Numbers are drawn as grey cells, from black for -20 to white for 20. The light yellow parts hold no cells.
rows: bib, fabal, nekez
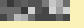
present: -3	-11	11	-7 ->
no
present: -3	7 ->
no
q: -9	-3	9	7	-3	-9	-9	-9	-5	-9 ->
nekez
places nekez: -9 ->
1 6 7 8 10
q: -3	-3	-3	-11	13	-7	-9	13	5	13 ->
fabal

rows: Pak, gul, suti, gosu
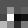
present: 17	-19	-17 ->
no
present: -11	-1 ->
no
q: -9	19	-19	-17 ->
suti
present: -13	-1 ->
yes
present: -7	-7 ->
yes
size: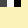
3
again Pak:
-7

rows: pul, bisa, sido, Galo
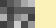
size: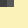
2
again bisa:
-6

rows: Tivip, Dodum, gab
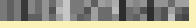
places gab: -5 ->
2 5 6 12 20
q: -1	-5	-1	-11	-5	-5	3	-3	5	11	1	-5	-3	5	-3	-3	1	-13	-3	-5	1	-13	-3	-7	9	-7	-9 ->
gab
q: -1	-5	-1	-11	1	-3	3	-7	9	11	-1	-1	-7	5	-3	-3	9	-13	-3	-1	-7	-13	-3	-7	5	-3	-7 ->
Dodum
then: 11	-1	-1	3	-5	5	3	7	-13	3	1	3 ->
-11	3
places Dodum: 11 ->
10
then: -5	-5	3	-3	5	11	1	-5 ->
-3	5

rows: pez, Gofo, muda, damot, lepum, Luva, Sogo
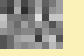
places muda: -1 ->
2 3 5
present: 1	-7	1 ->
yes

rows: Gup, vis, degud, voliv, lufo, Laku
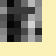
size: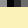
4
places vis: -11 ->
2 3 4 5
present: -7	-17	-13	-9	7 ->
yes
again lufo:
-15

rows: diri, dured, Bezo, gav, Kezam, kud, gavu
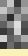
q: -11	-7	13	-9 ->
Kezam
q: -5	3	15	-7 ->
gav
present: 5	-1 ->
yes
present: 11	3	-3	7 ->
yes

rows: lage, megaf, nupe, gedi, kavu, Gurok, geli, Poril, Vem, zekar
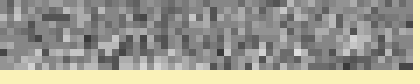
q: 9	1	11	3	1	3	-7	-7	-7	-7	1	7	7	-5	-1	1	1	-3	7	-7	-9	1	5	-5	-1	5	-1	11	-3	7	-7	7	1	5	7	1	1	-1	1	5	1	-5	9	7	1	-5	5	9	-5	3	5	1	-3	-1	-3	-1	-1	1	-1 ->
nupe
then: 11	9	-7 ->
1	-7
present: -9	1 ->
yes

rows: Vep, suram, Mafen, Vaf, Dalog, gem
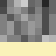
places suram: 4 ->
3
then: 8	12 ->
-4	-2
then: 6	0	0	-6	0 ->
-2	10
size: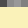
4
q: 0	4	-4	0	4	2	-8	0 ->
Vaf
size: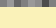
8
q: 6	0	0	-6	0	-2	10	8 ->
gem

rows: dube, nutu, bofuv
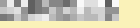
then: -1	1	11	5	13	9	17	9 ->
13	13
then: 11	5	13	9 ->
17	9
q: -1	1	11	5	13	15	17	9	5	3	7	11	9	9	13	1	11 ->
bofuv

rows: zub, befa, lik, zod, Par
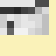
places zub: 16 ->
1 2 3 4 5
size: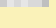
7
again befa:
-12
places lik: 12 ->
1
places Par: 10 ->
7
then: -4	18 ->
18	14
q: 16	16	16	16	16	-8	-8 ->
zub

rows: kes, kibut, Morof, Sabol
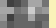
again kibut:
6
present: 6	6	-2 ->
yes
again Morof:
-4
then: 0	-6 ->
-4	-4

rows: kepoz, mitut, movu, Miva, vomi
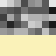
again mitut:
-6
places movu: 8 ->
5 6

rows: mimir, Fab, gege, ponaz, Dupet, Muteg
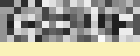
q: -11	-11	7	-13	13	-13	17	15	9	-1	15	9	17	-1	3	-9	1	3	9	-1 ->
mimir
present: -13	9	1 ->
yes
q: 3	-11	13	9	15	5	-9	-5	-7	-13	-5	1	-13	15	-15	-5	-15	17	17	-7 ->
gege

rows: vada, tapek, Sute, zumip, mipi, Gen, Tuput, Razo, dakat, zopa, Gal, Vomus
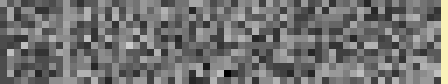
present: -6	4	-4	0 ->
yes
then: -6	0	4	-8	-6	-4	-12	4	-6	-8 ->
0	2
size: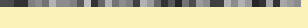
43
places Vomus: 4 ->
10 11 18 20 21 36 46 53 59 61 62
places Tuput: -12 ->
13 16 26 32 48 49 57

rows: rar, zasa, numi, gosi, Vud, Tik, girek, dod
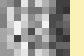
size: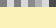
8
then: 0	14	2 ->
8	14
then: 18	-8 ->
-6	-4
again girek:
-4
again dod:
4
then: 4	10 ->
8	18

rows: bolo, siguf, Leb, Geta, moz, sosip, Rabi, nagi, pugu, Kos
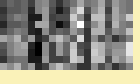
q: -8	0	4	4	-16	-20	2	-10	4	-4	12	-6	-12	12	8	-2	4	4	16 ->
nagi
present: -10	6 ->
yes
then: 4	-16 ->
-20	2

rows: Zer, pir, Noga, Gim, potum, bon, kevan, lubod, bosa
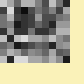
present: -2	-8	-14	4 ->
no
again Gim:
4
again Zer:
8
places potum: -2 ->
5

